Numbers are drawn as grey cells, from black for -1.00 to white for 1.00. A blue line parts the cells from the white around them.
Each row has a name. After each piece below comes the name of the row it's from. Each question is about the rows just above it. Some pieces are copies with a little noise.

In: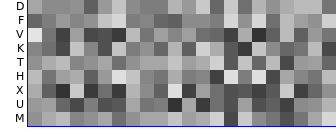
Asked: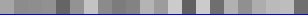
D
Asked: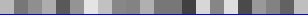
H
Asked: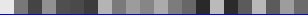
V
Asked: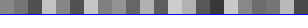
K
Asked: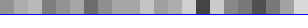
M

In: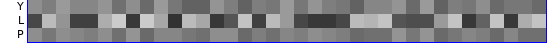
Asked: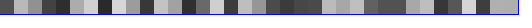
L
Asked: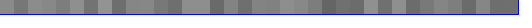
P

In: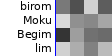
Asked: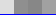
Moku
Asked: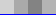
lim
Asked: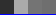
Begim

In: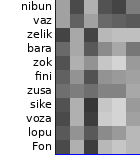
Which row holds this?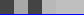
zelik
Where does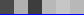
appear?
Fon
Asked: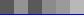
lopu
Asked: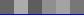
bara
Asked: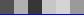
sike

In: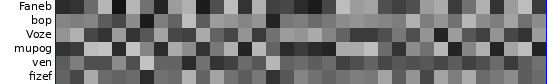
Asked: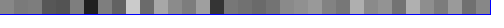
bop
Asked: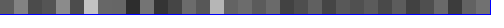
ven
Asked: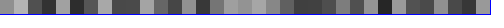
Voze
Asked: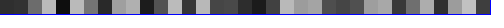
Faneb

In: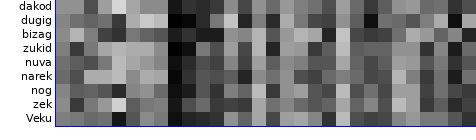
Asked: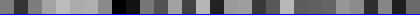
zukid
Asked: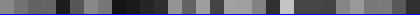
Veku
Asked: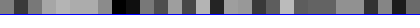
zukid

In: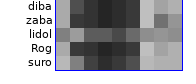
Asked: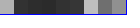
zaba
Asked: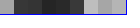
Rog

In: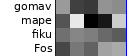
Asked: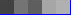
Fos
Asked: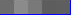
fiku

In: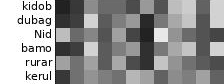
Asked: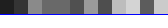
kidob
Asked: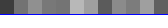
kerul
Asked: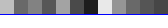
Nid
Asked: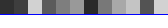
dubag
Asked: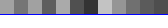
rurar

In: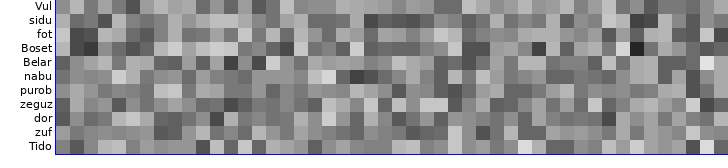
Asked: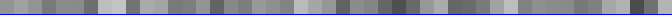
purob
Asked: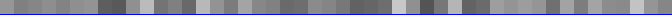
zuf
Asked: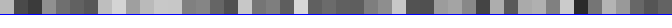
Boset
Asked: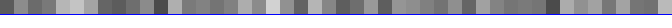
dor
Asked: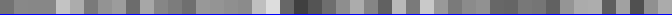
nabu

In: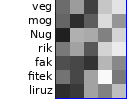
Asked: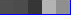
fak
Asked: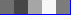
fitek
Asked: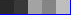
liruz
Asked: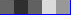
mog

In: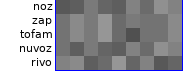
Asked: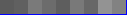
noz
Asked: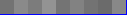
zap
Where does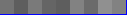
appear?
nuvoz
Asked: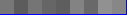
nuvoz
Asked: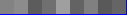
rivo

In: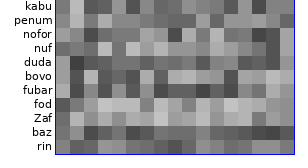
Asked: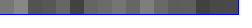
baz
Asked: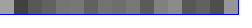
duda
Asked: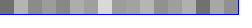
Zaf
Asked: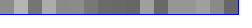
penum
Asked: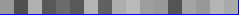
bovo
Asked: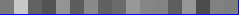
kabu

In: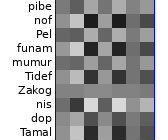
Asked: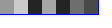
funam
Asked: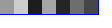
funam
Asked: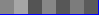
dop

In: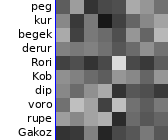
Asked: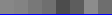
derur
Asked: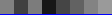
kur

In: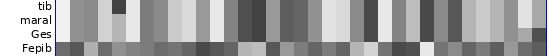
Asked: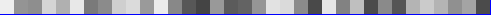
Ges
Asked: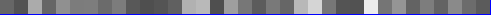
Fepib
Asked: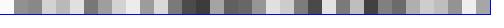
maral
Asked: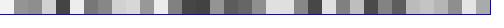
tib

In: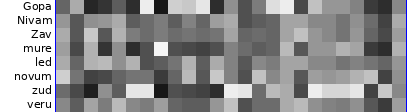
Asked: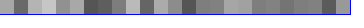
led
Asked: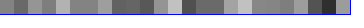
veru
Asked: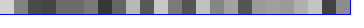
novum
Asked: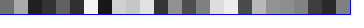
Gopa

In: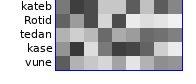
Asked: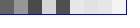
Rotid
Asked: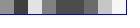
kase
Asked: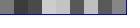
kateb
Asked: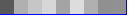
vune

